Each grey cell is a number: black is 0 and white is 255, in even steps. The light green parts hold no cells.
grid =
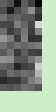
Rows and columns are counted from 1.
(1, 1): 96
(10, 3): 37
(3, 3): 102
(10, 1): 102
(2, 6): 61
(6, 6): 53
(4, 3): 126
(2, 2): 30
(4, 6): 214
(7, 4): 101
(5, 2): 61
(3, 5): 85
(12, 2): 55
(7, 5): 112
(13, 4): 111
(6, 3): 60
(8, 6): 62
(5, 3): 84
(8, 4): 93
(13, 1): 90
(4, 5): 70
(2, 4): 101
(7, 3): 111

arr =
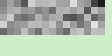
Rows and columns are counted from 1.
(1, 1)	131
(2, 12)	178
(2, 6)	128
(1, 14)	68
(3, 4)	109
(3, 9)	174
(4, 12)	117
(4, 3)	154
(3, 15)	133
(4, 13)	145
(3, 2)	202
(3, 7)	145
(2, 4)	148
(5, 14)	190
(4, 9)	144
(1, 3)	132
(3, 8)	169
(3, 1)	166
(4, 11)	156
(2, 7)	145
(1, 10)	162
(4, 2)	140
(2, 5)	156

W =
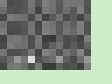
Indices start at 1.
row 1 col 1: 126
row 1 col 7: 126
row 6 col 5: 78
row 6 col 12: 65
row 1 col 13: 87
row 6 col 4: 110
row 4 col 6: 72
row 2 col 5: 111
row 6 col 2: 116
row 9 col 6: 81
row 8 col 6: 68
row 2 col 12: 127
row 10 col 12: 65
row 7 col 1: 74
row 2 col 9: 88
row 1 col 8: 115
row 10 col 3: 120
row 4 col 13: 82
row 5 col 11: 106
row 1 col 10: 117
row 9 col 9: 158
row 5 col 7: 128
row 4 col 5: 114
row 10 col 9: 95
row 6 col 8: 59
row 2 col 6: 68
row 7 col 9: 113
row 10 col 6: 118
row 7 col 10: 75
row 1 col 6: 87
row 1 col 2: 76
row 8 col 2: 76
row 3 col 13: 104

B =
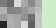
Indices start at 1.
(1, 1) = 125
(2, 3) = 133
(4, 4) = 216
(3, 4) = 146

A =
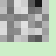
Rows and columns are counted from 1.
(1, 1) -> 180
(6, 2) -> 126
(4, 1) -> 215
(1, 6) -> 23
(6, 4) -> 187
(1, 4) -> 206
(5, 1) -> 219
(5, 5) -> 197
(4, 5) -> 152
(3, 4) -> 132
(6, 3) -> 197
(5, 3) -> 139

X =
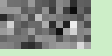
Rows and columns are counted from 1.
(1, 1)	159
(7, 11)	146
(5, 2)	170
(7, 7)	125
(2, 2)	151
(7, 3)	114
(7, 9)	156
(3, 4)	144
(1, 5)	152
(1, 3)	112
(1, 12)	96
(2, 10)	60
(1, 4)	106
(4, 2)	209
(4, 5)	107
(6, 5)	88
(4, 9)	148
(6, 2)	117
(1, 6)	96
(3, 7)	124
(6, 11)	110
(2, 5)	111
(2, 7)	145
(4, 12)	126
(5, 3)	98
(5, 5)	156
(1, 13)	93

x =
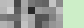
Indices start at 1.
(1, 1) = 187
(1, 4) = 167
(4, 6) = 79
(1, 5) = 118
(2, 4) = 161
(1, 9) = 138
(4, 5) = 165
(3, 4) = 182
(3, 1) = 123
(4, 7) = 117

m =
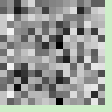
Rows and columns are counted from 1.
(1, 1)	122
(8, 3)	153
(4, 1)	203
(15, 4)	191
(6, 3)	156
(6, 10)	209
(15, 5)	127
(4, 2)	127
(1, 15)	95
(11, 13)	168
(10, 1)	79
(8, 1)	113
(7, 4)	154
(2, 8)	140
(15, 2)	97
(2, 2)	140
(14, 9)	116
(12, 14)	139
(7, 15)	225
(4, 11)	170
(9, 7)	199
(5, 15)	214
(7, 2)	107
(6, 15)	87
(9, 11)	178
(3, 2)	237
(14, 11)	219
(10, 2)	242
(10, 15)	225
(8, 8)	166
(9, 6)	163
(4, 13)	223
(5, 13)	165
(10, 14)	231
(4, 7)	99
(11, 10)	209
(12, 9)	32
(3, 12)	119

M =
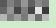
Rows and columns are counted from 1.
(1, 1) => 89
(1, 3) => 103
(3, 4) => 122
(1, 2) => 128
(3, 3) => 157
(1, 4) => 150

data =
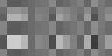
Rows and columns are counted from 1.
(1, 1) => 132
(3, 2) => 178
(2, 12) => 114
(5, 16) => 107
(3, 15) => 121
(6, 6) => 135
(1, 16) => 108
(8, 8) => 136
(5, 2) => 91
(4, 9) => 100
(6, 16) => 157
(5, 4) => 101
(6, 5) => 107
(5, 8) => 135
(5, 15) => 118
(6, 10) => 156
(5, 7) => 117
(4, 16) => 108
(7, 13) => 173
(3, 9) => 162
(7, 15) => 121
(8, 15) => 119
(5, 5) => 107
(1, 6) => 114
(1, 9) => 100
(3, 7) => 125
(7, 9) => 184
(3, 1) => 97
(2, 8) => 106
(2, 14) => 99
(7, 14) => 60
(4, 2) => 93
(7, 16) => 159
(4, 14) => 141
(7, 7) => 129
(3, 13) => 155
